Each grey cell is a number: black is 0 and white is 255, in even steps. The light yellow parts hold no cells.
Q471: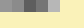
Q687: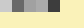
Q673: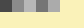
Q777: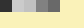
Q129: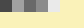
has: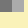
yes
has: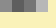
yes

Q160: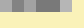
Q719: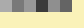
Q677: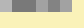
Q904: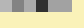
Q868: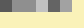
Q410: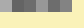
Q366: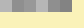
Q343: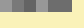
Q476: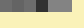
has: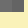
yes
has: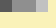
yes
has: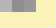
yes
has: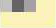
yes
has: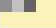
yes
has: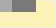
no

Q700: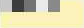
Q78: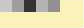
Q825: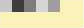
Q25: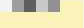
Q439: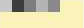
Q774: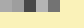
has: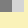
yes
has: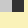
no
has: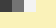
no
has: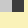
yes
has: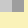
yes

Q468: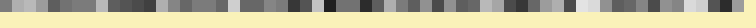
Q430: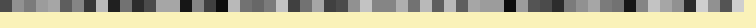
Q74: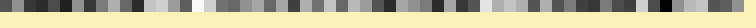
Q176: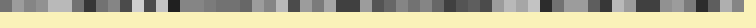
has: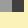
yes
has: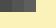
no
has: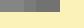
yes
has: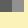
yes
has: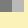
yes
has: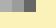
no
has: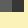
yes

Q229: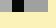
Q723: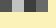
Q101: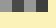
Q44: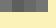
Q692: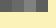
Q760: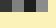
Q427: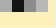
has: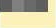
no
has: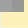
no
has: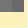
no
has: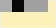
yes

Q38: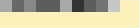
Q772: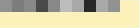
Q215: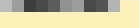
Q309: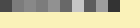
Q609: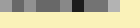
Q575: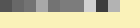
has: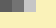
yes
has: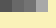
yes
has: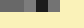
no
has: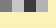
no
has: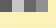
no

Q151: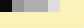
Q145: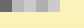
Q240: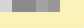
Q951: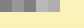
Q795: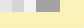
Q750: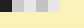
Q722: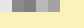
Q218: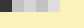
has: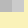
yes
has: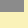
yes
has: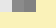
yes
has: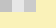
no

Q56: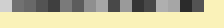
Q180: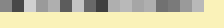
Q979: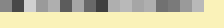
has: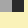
yes
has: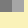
no
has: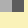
yes
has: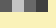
yes
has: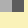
yes
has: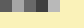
no

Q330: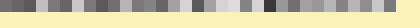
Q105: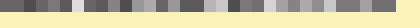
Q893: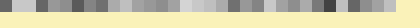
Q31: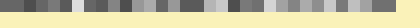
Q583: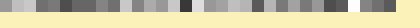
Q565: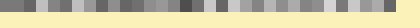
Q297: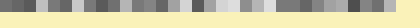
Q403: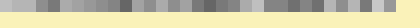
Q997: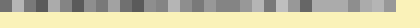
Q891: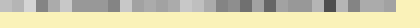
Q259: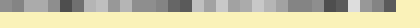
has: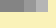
yes
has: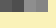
no
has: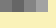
yes
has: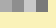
yes
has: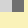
no

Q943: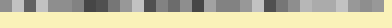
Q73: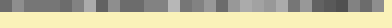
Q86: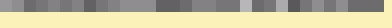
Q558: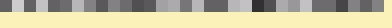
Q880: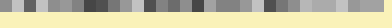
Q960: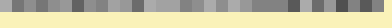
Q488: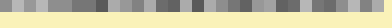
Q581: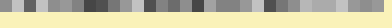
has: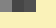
yes
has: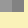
yes
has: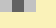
yes

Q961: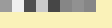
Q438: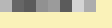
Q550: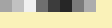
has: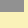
no
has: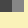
yes

